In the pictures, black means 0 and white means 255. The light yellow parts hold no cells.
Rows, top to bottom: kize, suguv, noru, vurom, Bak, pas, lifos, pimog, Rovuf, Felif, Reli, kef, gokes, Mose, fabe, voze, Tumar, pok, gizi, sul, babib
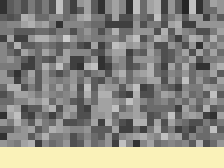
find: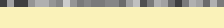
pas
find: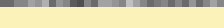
fabe
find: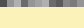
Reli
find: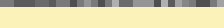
Bak

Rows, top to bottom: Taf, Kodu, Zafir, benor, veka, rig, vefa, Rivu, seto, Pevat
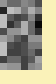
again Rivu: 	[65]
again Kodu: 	[174]
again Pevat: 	[148]

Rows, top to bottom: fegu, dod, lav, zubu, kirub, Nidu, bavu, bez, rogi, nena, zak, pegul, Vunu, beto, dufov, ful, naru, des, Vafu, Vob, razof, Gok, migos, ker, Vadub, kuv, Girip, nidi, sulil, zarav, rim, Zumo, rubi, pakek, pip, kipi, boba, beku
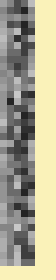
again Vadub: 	[148]
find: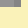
Zumo
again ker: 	[119]
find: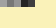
rim

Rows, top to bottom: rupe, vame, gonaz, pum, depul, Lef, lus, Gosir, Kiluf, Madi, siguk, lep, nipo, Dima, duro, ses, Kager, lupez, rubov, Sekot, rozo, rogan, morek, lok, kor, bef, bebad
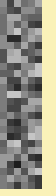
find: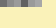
rogan
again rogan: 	[154]
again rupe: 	[167]
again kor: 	[83]
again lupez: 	[140]

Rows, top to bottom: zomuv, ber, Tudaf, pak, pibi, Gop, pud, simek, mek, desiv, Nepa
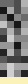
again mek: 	[64]
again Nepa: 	[36]
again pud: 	[151]

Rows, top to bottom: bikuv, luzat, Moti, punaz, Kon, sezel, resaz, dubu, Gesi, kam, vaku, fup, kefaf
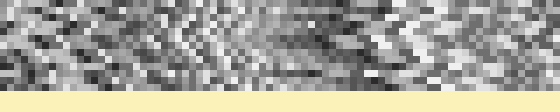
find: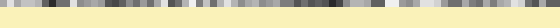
Moti
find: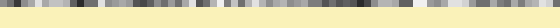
dubu
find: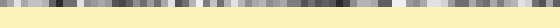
bikuv

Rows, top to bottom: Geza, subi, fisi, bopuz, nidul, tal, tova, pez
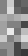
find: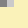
Geza
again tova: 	[146]

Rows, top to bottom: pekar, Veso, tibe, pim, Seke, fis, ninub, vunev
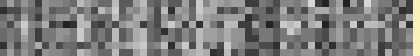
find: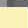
Veso
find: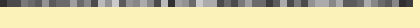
Veso
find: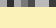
pim

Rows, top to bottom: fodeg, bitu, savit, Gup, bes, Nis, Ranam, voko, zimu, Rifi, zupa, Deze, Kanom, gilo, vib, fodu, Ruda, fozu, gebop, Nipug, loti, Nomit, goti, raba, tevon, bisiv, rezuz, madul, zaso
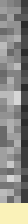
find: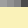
zimu
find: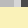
gilo
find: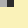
loti

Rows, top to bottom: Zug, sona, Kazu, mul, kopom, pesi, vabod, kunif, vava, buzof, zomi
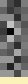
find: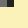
buzof
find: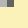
pesi
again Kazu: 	[139]
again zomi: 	[151]
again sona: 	[99]
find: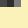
Zug

